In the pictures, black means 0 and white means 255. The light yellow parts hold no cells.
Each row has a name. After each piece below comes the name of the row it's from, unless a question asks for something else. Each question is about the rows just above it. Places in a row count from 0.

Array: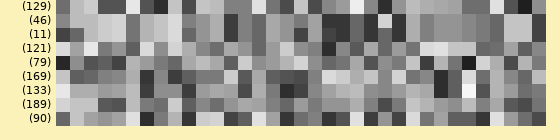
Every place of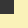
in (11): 20 22 24
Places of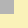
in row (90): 8
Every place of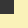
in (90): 9 16 19 30
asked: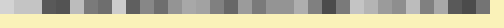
(189)
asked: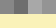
(121)
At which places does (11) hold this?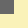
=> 1 9 14 21 23 31

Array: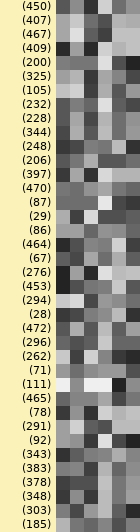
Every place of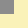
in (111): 1 5
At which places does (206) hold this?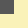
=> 0 3 4
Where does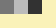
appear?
(248)

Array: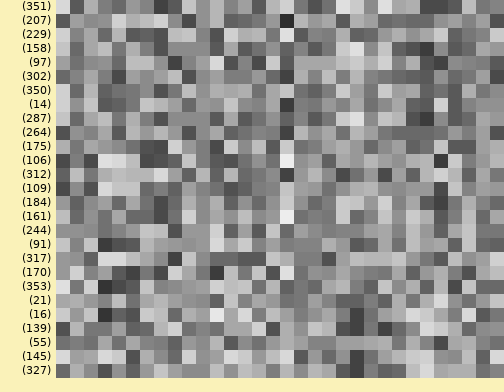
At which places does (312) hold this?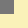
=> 2 14 31
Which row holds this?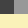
(312)
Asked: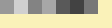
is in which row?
(184)
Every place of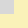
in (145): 0 3 12 16 31
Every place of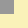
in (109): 18 25 26 31
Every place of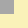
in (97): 17 18 19

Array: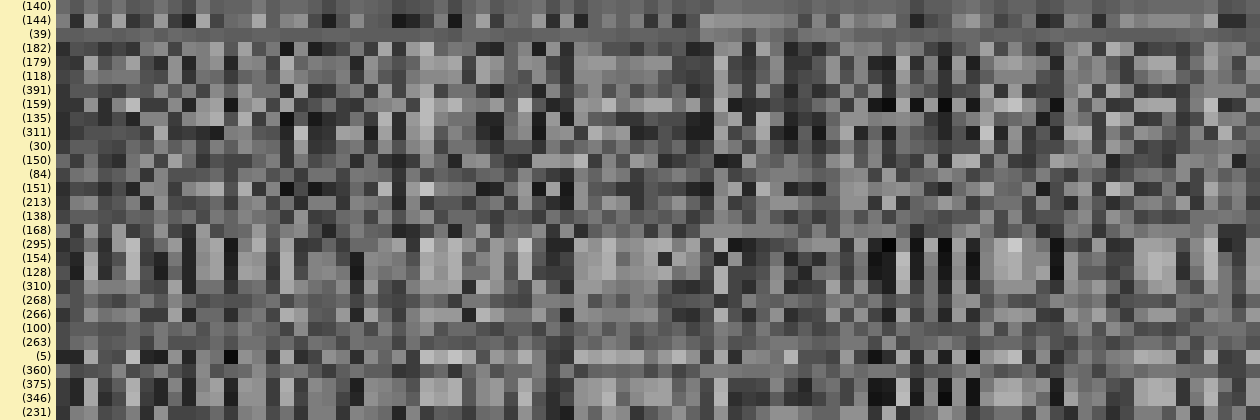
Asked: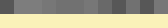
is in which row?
(360)
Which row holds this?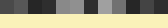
(182)
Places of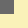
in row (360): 13 27 32 33 39 41 43 52 57 66 69 73 75 77 81 82
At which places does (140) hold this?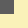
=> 3 6 8 11 15 18 20 23 45 53 62 63 75
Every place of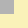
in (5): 44 52 82
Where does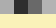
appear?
(128)

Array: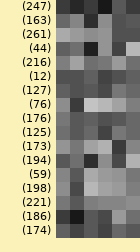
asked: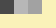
(198)
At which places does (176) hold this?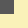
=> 1 4
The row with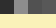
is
(163)
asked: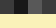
(247)
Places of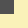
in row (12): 0 1 4
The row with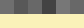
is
(125)

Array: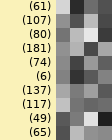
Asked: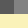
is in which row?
(6)
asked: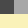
(181)
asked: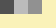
(65)
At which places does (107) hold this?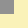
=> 0
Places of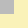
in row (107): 2
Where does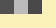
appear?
(107)

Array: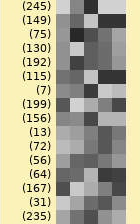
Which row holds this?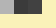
(64)
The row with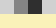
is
(245)
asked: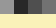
(75)
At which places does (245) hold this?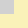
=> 0 3 4

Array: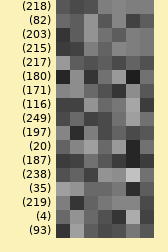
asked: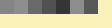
(171)
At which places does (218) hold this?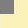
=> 3 5 6

